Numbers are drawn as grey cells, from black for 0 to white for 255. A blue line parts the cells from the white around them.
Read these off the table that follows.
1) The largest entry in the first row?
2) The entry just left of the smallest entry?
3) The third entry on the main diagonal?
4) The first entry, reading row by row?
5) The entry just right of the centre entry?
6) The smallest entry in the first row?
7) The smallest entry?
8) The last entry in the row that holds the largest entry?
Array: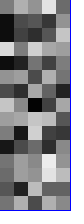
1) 227
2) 137
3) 46
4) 125
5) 65
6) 107
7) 3
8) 147

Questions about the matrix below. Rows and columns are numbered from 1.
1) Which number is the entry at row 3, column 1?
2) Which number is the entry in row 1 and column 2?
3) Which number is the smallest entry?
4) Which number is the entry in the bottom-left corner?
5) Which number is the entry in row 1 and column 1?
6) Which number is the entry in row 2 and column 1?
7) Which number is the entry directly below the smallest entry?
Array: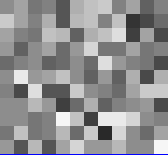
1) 163
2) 163
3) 41
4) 152
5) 141
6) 202
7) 152

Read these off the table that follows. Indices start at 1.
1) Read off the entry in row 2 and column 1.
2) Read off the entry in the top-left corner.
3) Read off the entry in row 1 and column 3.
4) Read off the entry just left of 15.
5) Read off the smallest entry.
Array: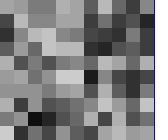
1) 70
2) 164
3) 123
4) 146
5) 15

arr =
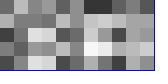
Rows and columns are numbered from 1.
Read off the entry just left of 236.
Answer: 247
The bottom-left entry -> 74
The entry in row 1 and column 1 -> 107
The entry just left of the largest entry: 134
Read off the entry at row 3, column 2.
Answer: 116
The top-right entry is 86
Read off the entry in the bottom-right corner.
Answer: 143
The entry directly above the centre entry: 143
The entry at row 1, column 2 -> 187
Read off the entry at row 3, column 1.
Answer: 64
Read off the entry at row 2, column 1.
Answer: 176

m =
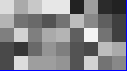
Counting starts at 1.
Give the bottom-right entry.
136
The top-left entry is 220
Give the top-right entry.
34
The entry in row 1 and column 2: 170
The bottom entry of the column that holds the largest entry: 211
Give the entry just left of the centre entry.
170
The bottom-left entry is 73
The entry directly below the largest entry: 73
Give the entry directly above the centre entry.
115
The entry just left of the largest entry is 95
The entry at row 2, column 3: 105
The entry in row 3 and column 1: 127
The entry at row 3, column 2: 211

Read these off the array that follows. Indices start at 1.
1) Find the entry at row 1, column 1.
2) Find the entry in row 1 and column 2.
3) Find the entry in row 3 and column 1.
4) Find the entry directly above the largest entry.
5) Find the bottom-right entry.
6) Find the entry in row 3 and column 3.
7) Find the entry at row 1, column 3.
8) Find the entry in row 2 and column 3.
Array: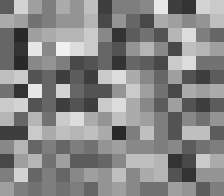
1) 92
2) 211
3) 102
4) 181
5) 126
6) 159
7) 159
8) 114

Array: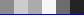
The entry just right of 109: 36
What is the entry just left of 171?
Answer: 204

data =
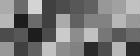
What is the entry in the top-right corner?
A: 193
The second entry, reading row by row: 107
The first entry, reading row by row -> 171
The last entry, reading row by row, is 41
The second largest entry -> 203
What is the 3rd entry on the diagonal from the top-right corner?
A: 119
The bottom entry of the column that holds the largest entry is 97
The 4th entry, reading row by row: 64
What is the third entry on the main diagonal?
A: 29
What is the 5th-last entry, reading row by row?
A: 130

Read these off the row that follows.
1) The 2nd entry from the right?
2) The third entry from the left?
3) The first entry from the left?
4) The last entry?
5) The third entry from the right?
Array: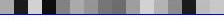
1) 188
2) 210
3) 170
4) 200
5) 26

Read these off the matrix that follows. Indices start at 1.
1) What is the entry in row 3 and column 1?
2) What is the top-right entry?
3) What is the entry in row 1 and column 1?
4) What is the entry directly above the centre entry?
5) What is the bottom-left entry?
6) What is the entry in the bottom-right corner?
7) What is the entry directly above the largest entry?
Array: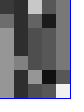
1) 150
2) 120
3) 57
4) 78
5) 150
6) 241
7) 87

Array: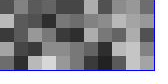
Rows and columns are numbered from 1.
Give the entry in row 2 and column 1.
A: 185
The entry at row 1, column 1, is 81
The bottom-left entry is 109
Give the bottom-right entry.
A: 164
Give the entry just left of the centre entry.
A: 58
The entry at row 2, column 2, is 90
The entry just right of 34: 90
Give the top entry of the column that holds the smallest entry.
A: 81
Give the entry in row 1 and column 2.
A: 130
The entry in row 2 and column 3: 81
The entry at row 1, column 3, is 90
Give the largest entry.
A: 215
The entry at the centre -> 46
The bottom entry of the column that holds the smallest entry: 34
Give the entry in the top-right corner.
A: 109
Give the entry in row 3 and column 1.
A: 58

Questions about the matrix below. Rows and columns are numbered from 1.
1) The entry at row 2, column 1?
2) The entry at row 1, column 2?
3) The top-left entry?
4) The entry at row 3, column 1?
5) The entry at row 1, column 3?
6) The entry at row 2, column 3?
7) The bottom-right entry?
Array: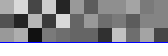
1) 82
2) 217
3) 174
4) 153
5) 70
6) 183
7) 70

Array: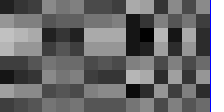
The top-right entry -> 138
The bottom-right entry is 107
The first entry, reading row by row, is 33
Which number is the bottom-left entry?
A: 62
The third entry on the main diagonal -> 170
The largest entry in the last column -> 150
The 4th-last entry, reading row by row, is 74
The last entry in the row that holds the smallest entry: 44
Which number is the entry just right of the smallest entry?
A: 182
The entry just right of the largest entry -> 182
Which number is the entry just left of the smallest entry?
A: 21
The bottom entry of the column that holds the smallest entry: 138
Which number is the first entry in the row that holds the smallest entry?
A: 193
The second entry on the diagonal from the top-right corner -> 117
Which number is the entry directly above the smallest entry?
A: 53
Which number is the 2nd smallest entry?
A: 11
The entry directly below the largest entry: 182
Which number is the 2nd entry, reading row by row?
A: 53
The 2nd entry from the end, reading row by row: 85

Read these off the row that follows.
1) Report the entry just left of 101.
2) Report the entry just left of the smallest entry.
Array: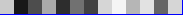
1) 226
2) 203

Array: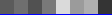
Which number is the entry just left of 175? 155
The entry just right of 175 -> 52
